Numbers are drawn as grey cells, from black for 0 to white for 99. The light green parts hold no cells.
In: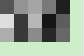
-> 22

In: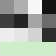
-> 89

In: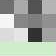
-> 89

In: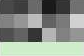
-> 38

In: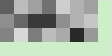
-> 84

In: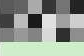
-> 59

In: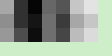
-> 30

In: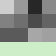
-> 35

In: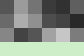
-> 26
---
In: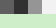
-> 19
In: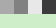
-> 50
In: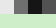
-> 43
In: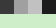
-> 62
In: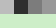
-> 18
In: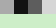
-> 7
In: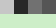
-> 15
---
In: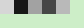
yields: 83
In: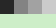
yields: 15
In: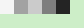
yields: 95
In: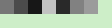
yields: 46
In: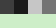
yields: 24
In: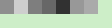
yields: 55
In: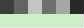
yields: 24
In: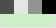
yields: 30
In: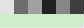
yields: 88
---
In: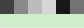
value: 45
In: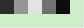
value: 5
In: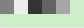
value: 65
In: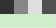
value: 31
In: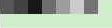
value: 45
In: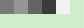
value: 94
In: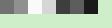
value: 10
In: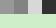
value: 19
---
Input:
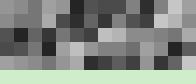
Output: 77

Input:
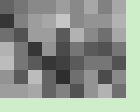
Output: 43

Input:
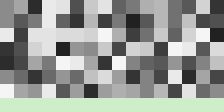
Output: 54

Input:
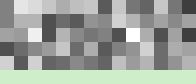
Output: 70

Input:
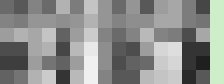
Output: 34

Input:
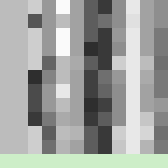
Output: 47

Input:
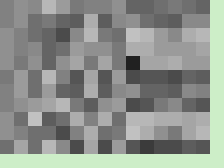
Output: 33
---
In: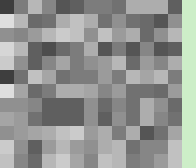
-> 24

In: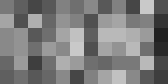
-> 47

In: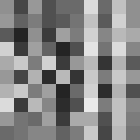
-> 56

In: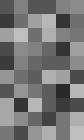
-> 33

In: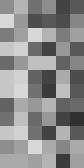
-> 55

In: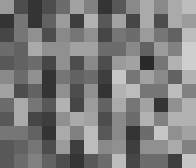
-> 60

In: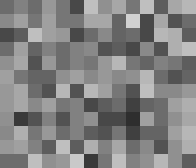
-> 42

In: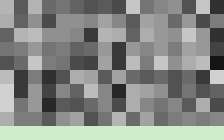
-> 70
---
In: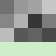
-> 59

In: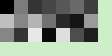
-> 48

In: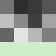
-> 18

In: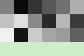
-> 4

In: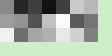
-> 15

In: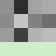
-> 18
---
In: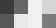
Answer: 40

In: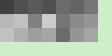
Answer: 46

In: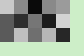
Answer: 46

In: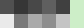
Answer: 28

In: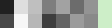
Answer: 63

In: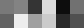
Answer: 85

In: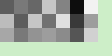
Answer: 87
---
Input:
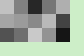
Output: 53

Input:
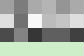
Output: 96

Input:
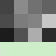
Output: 51

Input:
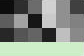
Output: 8

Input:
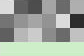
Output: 64

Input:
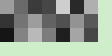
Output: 61
